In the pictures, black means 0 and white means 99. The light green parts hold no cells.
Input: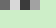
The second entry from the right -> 23
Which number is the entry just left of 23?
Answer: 84
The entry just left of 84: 41

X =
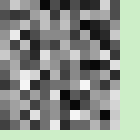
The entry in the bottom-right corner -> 82
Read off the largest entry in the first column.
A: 78
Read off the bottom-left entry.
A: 25
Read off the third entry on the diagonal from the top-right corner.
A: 12
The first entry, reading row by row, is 48
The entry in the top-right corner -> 30
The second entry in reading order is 78
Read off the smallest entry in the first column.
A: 21
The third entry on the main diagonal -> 74
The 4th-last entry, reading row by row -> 40
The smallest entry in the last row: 16
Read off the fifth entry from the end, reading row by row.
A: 40
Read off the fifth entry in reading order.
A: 3
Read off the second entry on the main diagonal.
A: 21

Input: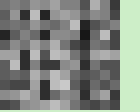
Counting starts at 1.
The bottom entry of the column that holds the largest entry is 63
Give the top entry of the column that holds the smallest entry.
32
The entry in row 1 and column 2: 50
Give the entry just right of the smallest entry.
41
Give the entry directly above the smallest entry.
14
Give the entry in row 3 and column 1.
41
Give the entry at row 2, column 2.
58
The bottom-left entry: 27
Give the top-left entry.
45
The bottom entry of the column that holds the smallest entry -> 32
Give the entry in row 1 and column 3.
45
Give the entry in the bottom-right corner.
27
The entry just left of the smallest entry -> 50
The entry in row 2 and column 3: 18
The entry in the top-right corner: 22
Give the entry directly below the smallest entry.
18
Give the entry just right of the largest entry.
36
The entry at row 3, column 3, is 41

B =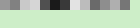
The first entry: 59
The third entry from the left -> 78
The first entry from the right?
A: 46

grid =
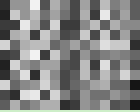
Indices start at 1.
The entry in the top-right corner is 36
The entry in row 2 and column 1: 13
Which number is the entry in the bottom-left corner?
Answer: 36
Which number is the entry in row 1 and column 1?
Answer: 18
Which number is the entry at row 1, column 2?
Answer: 58
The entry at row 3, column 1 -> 23
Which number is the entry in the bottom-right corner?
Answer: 8
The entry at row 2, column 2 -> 78
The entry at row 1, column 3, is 58

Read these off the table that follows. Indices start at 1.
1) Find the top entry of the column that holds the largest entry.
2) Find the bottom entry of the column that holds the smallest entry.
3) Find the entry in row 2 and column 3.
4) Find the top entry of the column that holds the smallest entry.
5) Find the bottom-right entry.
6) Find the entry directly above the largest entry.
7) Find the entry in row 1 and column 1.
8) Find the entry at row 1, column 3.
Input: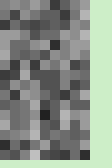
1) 60
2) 32
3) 55
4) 50
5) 18
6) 46
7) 50
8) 50

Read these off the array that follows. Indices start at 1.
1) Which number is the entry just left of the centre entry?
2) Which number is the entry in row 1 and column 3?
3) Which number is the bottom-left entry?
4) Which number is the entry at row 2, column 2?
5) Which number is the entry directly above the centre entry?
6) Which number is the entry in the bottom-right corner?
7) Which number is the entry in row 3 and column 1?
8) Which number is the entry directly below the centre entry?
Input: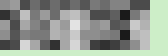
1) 60
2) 29
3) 24
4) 37
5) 74
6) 74
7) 60
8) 78

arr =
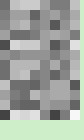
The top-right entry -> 75
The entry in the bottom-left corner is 26
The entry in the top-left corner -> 43
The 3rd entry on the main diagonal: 71
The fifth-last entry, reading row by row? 87
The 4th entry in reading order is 79
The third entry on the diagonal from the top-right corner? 34
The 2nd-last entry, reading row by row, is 48
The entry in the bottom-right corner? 96
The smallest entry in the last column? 34
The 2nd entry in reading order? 75
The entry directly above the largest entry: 39
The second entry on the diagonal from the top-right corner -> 52
